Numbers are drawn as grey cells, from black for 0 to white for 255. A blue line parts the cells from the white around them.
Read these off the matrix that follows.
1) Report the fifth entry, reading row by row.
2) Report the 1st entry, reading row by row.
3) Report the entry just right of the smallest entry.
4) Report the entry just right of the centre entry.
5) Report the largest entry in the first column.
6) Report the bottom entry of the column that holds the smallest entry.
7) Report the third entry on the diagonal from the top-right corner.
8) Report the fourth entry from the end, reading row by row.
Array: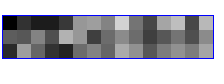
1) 56
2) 1
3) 50
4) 139
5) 93
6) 42
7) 145
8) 124

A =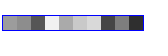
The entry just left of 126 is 70
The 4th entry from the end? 217
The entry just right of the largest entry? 170

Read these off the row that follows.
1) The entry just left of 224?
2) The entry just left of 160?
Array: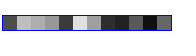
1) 59
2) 224

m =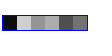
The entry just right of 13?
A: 207
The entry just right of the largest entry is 149

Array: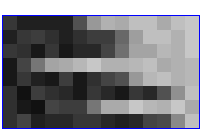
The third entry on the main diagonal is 24
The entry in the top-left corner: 55
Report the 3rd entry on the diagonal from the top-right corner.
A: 183
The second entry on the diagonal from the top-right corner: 177
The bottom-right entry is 191
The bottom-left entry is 48
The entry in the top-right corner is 199
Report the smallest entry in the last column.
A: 170
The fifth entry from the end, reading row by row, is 40
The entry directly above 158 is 191
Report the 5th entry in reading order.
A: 32
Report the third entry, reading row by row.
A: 32
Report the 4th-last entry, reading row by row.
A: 68

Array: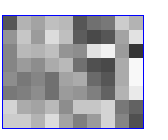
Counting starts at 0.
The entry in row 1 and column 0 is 148
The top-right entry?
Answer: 179
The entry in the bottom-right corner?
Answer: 80
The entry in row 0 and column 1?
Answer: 179
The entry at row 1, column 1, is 198
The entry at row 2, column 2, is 179
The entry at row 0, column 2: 163
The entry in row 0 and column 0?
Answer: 86
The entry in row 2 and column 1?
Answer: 185
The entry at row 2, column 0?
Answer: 133
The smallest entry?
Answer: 53

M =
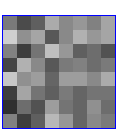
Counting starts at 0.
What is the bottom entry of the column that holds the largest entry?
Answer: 129
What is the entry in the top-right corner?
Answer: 165
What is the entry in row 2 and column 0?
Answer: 129
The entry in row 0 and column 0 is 122
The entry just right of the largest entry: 144
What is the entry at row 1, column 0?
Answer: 207
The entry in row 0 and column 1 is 75
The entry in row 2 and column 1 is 61
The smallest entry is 47
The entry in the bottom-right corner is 122

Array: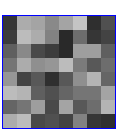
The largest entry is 196
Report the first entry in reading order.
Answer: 54
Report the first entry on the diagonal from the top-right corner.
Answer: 80
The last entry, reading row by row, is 47
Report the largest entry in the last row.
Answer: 188
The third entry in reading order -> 164
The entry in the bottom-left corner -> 172
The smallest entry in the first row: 47
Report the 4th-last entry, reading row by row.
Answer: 67
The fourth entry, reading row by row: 137
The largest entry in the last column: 180
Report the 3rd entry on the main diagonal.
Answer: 73
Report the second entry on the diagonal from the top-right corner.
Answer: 54
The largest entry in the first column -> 188

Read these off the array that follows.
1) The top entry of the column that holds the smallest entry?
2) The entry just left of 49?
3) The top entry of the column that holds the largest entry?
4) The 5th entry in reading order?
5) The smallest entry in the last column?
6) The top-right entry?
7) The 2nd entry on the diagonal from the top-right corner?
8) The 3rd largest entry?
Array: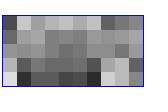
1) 193
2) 221
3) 76
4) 193
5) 98
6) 134
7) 153
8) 200

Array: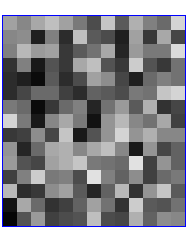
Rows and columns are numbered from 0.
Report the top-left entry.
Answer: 161
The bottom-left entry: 5
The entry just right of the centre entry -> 148
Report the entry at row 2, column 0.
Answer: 128
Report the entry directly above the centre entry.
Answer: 37
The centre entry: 18
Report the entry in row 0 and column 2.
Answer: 168
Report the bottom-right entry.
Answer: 135
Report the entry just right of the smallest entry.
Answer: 83
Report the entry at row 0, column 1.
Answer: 135
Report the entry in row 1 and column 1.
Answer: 141
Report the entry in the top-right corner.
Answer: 212
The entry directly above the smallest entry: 18
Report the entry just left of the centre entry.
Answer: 121
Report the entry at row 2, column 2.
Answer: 154
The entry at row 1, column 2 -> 31
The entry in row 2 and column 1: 184
